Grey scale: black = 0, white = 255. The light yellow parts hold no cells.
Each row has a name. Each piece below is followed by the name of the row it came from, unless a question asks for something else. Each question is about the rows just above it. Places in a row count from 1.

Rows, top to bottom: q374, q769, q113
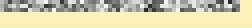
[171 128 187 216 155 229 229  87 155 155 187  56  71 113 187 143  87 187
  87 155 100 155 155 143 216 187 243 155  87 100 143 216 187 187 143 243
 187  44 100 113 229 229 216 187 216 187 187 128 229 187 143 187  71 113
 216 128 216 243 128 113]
q769
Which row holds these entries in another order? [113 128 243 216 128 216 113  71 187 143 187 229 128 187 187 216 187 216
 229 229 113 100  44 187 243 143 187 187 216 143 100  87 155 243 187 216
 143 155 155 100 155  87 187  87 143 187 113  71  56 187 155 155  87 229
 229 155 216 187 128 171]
q769
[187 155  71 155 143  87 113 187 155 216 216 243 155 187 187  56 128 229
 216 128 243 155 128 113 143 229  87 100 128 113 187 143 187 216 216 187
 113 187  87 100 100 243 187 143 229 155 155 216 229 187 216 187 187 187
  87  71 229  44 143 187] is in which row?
q374
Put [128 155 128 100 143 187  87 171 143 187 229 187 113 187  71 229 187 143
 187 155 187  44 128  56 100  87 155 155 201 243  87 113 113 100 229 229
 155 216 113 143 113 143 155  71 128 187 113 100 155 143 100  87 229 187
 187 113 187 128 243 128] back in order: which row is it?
q113
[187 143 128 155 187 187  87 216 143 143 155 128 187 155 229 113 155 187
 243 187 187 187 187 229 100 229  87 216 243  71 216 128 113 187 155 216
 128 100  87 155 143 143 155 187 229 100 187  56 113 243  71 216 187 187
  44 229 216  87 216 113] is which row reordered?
q374
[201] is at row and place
q113, 44
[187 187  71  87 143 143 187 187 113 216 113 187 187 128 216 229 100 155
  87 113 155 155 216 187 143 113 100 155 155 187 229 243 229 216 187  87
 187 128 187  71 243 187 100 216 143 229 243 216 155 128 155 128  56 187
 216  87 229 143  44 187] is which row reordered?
q374

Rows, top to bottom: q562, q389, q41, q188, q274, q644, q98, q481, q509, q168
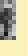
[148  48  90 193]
q98
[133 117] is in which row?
q644
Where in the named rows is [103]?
q562, 3
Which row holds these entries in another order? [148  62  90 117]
q168
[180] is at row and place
q274, 4

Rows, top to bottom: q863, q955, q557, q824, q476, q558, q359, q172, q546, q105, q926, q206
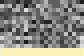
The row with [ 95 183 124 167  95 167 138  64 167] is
q359
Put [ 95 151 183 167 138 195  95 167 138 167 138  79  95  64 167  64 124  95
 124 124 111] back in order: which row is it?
q359
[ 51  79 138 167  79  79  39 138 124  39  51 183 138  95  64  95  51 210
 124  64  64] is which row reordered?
q172
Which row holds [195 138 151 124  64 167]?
q206
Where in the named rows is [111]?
q359, 21
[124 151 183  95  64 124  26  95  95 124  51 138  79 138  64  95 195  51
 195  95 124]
q546

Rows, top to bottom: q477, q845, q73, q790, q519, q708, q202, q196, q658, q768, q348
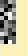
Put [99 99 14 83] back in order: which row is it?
q768
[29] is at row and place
q708, 1
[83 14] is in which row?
q768
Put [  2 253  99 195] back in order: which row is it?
q348

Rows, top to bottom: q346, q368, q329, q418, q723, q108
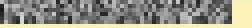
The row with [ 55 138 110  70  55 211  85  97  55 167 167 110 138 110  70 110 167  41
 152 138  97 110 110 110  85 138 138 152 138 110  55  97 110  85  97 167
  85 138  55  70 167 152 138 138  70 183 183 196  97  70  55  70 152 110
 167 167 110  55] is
q723
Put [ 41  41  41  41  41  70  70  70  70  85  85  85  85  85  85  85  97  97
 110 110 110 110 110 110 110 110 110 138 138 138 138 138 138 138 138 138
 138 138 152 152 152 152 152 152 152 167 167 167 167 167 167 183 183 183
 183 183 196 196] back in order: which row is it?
q418

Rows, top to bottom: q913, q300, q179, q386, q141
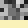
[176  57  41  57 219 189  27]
q913
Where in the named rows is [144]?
q386, 6
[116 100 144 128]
q386
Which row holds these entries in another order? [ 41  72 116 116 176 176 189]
q179
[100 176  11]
q141
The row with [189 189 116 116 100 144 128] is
q386

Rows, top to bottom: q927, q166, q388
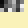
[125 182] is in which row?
q927
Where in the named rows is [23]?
q166, 1
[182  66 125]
q927
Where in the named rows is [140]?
q388, 4
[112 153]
q166
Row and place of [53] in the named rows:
q388, 5
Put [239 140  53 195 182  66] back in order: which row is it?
q388

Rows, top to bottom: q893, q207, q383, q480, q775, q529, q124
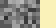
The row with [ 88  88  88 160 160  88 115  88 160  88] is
q124
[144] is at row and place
q893, 9
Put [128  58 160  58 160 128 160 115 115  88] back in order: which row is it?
q529
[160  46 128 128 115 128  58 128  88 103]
q775
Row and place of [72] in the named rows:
q893, 10
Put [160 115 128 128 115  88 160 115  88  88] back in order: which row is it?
q480
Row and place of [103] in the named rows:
q775, 10

